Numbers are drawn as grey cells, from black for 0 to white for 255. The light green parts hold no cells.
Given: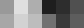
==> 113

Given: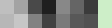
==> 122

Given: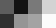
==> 149

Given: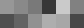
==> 174

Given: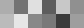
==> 121

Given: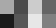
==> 87

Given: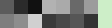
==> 72

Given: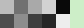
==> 62

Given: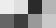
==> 62

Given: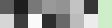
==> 105
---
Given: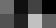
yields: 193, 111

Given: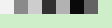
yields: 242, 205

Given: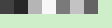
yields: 247, 195

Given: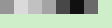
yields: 218, 193

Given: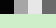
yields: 231, 166

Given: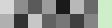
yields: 214, 199
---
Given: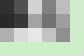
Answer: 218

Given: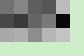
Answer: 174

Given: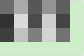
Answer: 193

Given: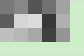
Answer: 183

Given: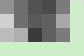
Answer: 175

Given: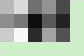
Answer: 248
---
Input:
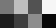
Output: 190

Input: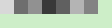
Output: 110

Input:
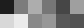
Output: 124

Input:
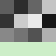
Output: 45

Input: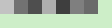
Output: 114

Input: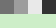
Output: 157

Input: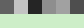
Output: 195

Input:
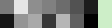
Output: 229
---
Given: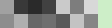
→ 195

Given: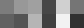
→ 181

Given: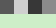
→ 88

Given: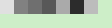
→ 170

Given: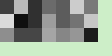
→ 198

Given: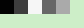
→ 103

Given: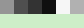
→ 149

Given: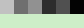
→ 111

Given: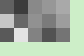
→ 169

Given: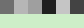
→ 159
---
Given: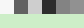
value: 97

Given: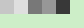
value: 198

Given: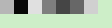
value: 224

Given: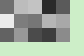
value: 98

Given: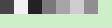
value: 34

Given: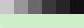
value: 150

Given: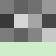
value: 70
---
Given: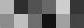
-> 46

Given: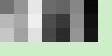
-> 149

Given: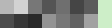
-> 210

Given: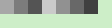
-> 124

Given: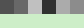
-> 104

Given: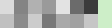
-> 132

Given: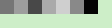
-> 157

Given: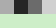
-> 37

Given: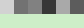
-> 114

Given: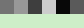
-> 152
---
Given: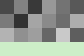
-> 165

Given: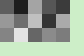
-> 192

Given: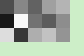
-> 114

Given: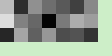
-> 103

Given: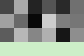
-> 8

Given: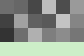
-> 96
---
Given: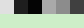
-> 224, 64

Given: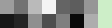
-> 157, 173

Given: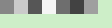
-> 134, 159

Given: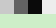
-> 201, 237

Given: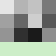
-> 229, 141

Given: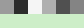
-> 155, 132

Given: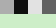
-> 173, 97

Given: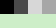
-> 1, 167
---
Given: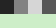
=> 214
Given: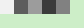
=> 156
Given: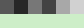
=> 119
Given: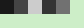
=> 204
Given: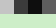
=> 14
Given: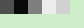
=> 127
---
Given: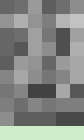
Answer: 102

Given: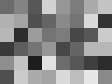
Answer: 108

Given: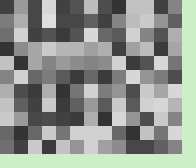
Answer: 65

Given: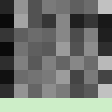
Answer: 38

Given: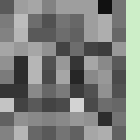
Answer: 89

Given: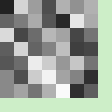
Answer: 34
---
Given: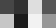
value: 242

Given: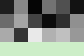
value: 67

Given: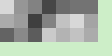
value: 63

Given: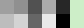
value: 102

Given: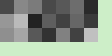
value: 34

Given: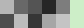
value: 54
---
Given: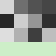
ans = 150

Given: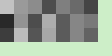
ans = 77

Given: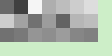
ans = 113

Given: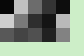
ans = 46

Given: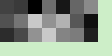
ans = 201

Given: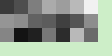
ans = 98

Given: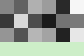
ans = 77

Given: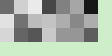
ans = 188

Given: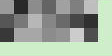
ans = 183
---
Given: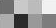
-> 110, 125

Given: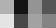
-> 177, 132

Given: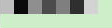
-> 190, 211

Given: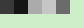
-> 57, 107

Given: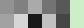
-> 146, 70

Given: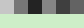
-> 198, 99

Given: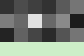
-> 50, 117

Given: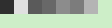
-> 47, 180
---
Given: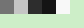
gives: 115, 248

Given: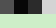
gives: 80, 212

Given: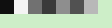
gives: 15, 184

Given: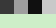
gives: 56, 201

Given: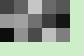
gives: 66, 126

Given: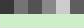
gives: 56, 94

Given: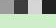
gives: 157, 34

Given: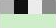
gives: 177, 139

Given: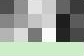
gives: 78, 72
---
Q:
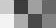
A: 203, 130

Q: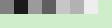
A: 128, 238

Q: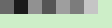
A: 104, 197

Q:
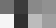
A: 113, 159

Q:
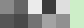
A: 137, 144

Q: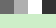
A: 106, 50

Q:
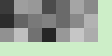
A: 59, 172

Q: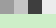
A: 157, 236

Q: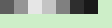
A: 93, 25

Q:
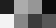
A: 30, 87
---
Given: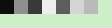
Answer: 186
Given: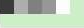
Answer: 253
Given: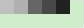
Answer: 33
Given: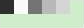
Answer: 213
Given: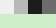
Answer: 108
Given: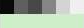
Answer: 240
